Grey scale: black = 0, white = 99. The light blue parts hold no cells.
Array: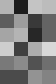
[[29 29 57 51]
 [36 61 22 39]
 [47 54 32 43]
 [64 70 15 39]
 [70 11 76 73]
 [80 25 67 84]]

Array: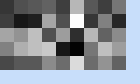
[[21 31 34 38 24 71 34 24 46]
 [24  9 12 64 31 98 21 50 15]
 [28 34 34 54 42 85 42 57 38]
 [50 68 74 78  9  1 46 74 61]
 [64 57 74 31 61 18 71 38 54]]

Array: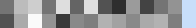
[[32 66 97 57 22 53 49 69 63 53 66 69 49]
 [45 73 80 45 86 39 86 32 18 60 26 45 57]]

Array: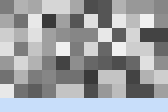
[[44 69 48 52 44 44 22 76 76 26 69 80]
 [48 69 65 83 83 65 30 33 69 59 59 52]
 [59 83 69 48 26 55 40 36 30 40 87 55]
 [65 44 90 22 62 33 87 33 90 73 93 55]
 [80 69 87 62 55 52 52 90 36 83 26 26]
 [87 48 76 62 93 48 83 40 93 80 80 40]
 [90 44 36 48 76 76 30 59 73 30 30 62]]

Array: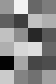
[[ 1 65 27 30]
 [37 24 75 68]
 [59 94 40 48]
 [68 83 86 40]
 [75 55 15 34]
 [79 51 44 62]]

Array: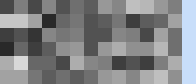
[[16 40 24 36 56 59 32 59 67 56 56 71 43]
 [24 32 20 52 46 49 32 32 52 49 28 63 43]
 [28 49 28 52 32 43 36 59 52 74 71 59 49]
 [63 63 46 36 43 36 43 59 63 52 67 74 56]
 [67 84 40 40 28 67 52 49 24 32 24 49 67]
 [77 77 63 16 40 46 32 36 46 24 36 40 63]]

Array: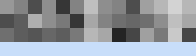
[[30 36 68 55 47 21 65 51 43 40 43 55 74 65]
 [43 36 33 40 36 47 71 65 14 27 62 47 78 27]
 [59 51 30 55 21 51 74 55 51 30 62 71 82 71]]

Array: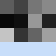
[[ 3  6 59 13]
 [36 26 46 53]
 [76 20 39 62]]
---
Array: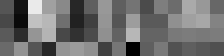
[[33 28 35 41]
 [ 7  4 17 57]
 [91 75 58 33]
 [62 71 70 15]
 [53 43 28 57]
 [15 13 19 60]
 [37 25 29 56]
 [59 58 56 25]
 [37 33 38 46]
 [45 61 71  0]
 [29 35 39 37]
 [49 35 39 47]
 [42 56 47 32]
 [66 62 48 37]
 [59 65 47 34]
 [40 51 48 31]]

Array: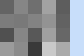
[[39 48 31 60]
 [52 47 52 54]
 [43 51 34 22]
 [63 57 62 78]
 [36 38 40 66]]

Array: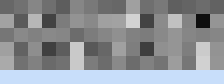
[[40 63 46 62 66]
 [44 35 53 38 44]
 [52 71 50 55 50]
 [43 26 53 25 41]
 [36 48 52 36 44]
 [52 57 42 78 78]
 [47 53 48 34 48]
 [41 62 52 40 42]
 [40 63 56 62 53]
 [62 82 50 49 42]
 [43 26 48 24 50]
 [47 54 53 56 45]
 [37 75 58 58 61]
 [39 51 52 49 46]
 [42  6 50 79 81]
 [38 58 52 57 58]]

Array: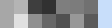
[[65 65]
 [70 87]
 [24 56]
 [19 40]
 [49 31]
 [48 59]
 [44 35]]

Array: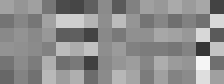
[[63 45 53 57 45 40]
 [58 52 57 56 54 51]
 [62 46 53 54 48 44]
 [46 63 59 50 68 72]
 [29 80 36 73 43 61]
 [27 80 37 67 47 68]
 [37 70 26 75 25 42]
 [54 55 53 55 53 54]
 [35 73 47 60 58 71]
 [50 58 56 50 61 64]
 [62 45 56 48 52 48]
 [59 52 65 48 67 62]
 [66 43 63 46 60 51]
 [60 50 59 51 58 54]
 [65 44 84 21 95 86]
 [26 84 35 76 43 62]]

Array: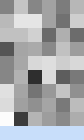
[[51 72 75 33 52 52 87 85 98]
 [76 89 75 64 65 69 64 62 23]
 [52 89 81 66 84 18 45 56 70]
 [63 63 41 53 86 85 59 64 61]
 [48 44 68 75 80 36 76 47 53]
 [71 80 42 61 84 47 56 73 67]]

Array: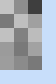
[[76 47 75 60 61]
 [55 74 50 47 54]
 [24 62 73 63 47]]

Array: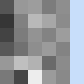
[[33 21 26 34 59 47]
 [59 50 48 44 74 27]
 [61 72 57 55 69 92]
 [48 65 51 60 41 60]
 [55 54 61 51 54 53]]

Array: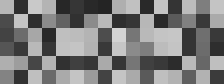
[[71 29 26 33 68 51]
 [18 76 42 22 61 19]
 [78 18 65 72 27 74]
 [70 54 16 21 70 41]
 [15 38 74 75 19 66]
 [21 19 73 76 25 76]
 [16 54 70 69 21 60]
 [14 72 30 22 66 26]
 [68 18 82 77 21 76]
 [75 21 46 54 46 66]
 [16 71 72 49 25 35]
 [76 16 76 73 22 74]
 [20 35 77 76 17 69]
 [73 50 20 20 72 37]
 [49 22 43 42 40 69]
 [76 66 22 18 74 23]]
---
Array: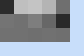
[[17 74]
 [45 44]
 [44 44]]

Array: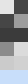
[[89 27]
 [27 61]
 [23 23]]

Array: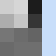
[[80 83]
 [67 77]
 [46 42]]

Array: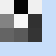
[[93  2]
 [51 96]
 [39 35]]

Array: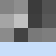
[[51 55]
 [64 75]
 [54 26]]

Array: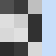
[[31 23]
 [86 80]
 [84 87]]

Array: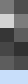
[[47 30]
 [82 48]
 [21 36]]
